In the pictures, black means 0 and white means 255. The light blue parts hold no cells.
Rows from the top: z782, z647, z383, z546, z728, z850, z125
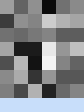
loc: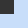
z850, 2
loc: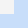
z728, 3
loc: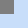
z125, 0
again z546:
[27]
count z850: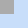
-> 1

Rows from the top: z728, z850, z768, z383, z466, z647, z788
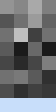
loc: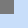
z647, 1
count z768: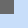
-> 0
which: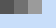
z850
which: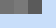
z647
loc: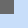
z383, 2
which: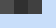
z788
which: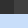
z788

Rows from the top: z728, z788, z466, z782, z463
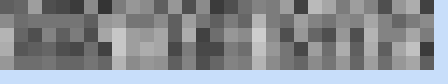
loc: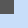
z782, 1
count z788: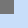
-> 8
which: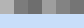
z788
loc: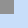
z463, 11
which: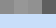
z463
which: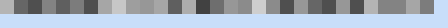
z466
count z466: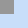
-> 4

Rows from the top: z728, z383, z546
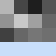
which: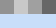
z383
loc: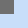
z546, 3

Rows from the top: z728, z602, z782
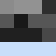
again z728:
[146]
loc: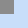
z728, 0
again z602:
[86]
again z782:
[32]
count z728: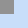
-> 2
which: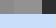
z728
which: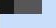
z602

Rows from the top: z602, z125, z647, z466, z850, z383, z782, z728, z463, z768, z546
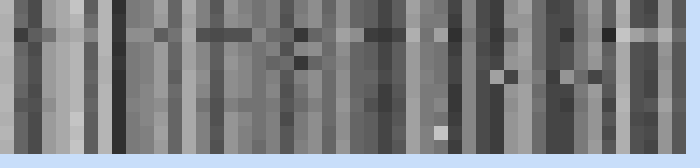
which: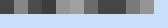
z768
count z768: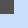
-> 1
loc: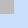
z768, 5
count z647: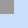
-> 1
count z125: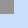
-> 4
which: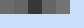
z647
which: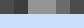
z125

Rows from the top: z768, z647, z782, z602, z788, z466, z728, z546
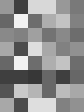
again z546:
[222]
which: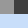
z768
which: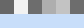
z788
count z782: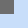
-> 1
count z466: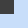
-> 3

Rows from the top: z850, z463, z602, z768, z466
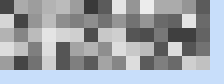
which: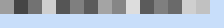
z466
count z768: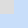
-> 4
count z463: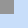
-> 3

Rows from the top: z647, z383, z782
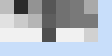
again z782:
[241]
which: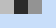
z647
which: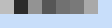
z647
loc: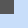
z647, 3

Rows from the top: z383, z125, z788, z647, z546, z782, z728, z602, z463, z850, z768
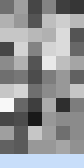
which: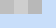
z125
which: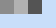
z546
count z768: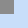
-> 0
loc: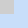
z125, 4
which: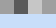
z850
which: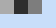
z602
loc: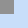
z768, 5

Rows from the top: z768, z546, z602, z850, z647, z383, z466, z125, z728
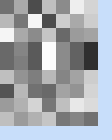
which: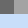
z466
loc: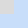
z125, 6
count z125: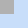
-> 1

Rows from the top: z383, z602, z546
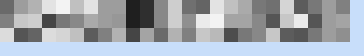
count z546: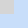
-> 1
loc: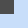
z546, 16
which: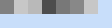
z546
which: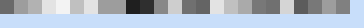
z383
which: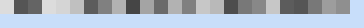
z546
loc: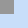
z602, 8
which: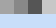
z602

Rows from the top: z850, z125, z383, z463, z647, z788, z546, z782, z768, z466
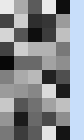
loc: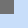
z782, 2
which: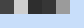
z125

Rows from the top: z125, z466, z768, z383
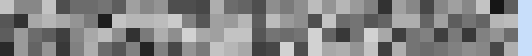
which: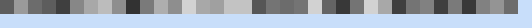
z768
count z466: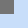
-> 2
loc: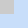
z466, 12
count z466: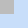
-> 3
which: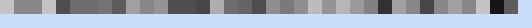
z125

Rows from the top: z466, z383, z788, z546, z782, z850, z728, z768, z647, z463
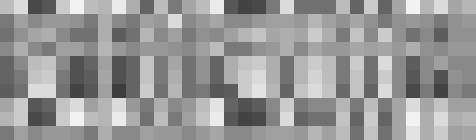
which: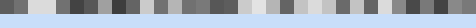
z728
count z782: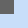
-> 4
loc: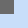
z728, 24
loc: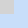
z850, 22
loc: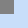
z647, 19
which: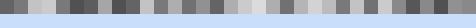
z850

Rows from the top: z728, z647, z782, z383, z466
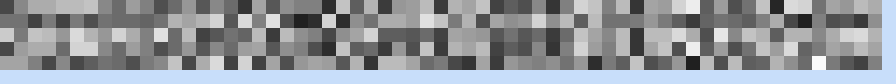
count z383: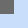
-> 5
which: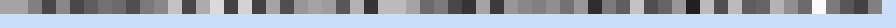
z466
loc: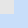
z782, 51
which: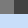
z647
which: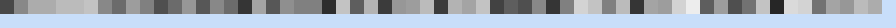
z728
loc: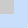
z782, 0

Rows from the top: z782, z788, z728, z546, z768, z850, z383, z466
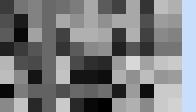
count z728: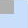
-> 3
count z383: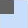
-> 3
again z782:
[168]
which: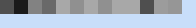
z788
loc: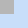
z768, 0

